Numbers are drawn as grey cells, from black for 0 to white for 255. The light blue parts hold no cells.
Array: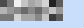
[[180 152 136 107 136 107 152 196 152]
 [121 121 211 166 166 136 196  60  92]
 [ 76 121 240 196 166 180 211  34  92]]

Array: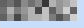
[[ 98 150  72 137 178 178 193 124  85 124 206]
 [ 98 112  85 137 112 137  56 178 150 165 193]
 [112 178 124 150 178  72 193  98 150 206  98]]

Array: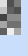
[[194  96  80]
 [166 112 112]
 [223  80 124]
 [ 66 139 139]
 [ 96 238 166]]

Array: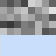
[[ 71  56  84 126 112 181 139 181]
 [112  84 112  71 210 196 151  99]
 [151 166 139 181 166 126 139  84]
 [196 151 166 126 126 181  84  99]
 [166 139 181 196 112 151 181 225]]

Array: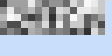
[[147  77  77 202 186 147 218  77 234 121 202 202  93 174  77]
 [ 93 134 107  62 174 160 134 107 134 121  62 134  48 218 147]
 [147 234 147 160 186 134 186  77 218 202  93 234 234 218 202]
 [ 62 160 160 160 234 160 107 147 147 107 218 174 248 234 202]
 [186 248 234 107  62  93 186  48 186 121 248 202  93 121 160]]

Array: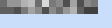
[[ 95  95  79 121 162 137  79 137 109 150 178  95  64  64]
 [109 150 150 178 190 109 216 121 137  79 162  79 137 121]]
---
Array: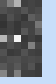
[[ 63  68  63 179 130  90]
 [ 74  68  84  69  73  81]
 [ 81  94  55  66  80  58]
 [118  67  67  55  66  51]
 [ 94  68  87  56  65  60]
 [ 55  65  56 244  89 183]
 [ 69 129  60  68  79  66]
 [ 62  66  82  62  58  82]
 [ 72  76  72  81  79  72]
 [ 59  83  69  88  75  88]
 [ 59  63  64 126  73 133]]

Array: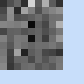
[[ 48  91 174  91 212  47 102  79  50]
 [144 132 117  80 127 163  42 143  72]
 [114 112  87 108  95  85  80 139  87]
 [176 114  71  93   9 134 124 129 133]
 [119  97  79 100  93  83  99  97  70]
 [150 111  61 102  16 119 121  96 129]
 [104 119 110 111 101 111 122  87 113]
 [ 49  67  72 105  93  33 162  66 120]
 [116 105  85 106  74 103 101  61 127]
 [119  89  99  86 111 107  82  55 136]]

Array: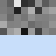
[[117  90 146  59  47 230  94 121]
 [161 146  56 176 126  31 114 123]
 [135 128 130 144 118 131 106 134]
 [146 125 121 108 139 131 129 170]
 [122 135  63 155  20 174 156  85]]

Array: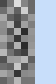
[[105 133 221 119  74]
 [106 207  98 159 111]
 [151 112  77  98 169]
 [126 160  66 178 144]
 [149  44 177  83 140]
 [144 134  54 136 168]
 [150  42 178  82 140]
 [163  63  81 113 183]
 [ 97 185 161 158  82]
 [129  84 199  99 109]
 [142 138  53 144 165]
 [118 117 183 125 100]]

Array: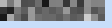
[[132 131 145  58 135  54 129 128  23 109  80  77 171 121 181]
 [103  85 142  78  84 152 102  91 104  90 153  94 120  34  53]
 [ 91 141 205  99  91 113  93 105 104 112 152  76 108 167  25]]

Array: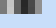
[[144  75  40  97 196 122]
 [144  73  42  96 199 121]]

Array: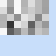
[[162 185 221 179 248 166 244]
 [160 185 203 186 249 144 218]
 [210 137 210 228 145 207 177]
 [152 184  97 211 232  53 180]
 [181 197 133 187 133  94 247]]

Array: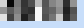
[[146  46 152 133  85 187  79  52 117   6 210]
 [ 82  32 142 102  89 248  48  56 127  92 148]
 [ 93  42 203 117  81 248  71  31 142  67 227]]

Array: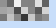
[[ 97 223 130 131 240 101 145]
 [211  88 135 209  76 173 164]
 [141 122 200  56 138 194 120]]
